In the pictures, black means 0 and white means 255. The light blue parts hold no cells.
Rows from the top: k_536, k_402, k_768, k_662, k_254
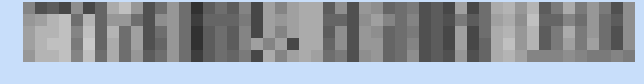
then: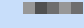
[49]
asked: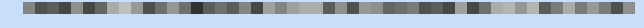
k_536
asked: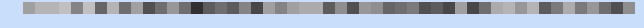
k_768
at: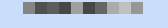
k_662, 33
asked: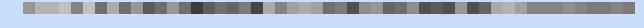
k_254
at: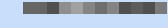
k_402, 26
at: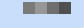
k_768, 47

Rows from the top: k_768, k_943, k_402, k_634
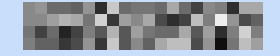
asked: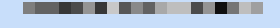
k_634
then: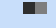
[209]
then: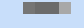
[87]
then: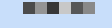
[98]
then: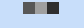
[126]

